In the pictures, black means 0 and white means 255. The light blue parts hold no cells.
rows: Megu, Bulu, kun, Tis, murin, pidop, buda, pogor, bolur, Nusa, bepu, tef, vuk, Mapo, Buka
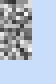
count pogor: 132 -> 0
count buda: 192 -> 4
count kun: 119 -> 0
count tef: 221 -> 2
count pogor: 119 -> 5
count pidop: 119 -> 2

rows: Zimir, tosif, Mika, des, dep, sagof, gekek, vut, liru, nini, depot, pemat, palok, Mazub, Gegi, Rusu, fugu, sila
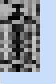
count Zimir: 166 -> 4
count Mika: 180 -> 7
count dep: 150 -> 5

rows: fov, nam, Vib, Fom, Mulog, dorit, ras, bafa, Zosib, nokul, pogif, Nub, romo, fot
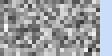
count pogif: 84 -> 5
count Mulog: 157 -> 3
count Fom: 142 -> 5
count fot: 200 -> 2
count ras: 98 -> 3

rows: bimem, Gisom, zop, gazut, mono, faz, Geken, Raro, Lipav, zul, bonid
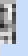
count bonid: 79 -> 1
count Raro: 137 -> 3
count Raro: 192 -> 1
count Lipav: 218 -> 3
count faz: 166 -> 0
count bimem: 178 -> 4

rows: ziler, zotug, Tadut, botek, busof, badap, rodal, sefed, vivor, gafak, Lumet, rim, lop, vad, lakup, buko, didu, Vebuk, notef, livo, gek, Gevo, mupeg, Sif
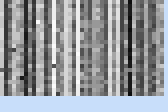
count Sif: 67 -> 4
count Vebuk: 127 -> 5
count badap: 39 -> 1
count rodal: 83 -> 4
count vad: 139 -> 3

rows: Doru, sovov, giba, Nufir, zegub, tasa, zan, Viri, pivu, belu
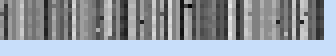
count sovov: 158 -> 8
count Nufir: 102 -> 7
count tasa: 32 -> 4
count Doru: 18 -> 1
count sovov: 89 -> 7
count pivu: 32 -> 3

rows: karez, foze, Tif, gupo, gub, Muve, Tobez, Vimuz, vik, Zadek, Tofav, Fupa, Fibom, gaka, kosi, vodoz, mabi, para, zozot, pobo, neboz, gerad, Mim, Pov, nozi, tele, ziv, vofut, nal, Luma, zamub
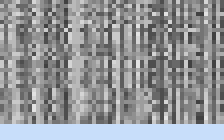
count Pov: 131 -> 11
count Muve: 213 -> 5
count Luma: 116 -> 3
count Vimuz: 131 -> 8

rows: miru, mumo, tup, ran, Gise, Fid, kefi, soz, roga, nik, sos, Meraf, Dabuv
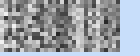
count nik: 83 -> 3
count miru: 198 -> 4
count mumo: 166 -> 2

